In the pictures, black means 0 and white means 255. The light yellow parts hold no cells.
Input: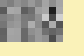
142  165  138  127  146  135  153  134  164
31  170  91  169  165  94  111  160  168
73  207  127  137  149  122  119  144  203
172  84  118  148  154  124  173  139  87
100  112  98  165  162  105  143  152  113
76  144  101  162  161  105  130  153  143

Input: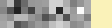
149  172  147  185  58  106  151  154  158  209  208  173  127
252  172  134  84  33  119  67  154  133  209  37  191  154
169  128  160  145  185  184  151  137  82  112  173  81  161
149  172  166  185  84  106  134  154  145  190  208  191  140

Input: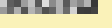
178  56  204  94  81  157  192  88  222  139  178  89  161  135
59  67  154  105  174  83  179  143  81  100  177  106  209  61

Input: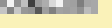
165  168  145  242  144  191  63  157  173  216  242  162  160  126
187  168  196  132  198  151  146  87  158  128  162  158  163  145

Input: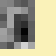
86  112  133  129  98
146  106  124  162  165
73  106  85  165  64
45  93  108  166  59
4  95  161  129  56
25  92  155  143  68
209  166  107  81  155

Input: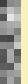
138  146  63
194  172  144
228  200  83
170  173  157
159  128  146
71  159  75
134  200  138
171  91  87
166  114  82
90  183  94
155  160  135
166  125  105

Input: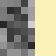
66  171  136  130  127
140  159  121  45  57
59  160  124  118  73
87  207  39  81  95
78  96  150  59  67
65  119  162  58  125
87  41  147  117  98
119  157  106  148  148
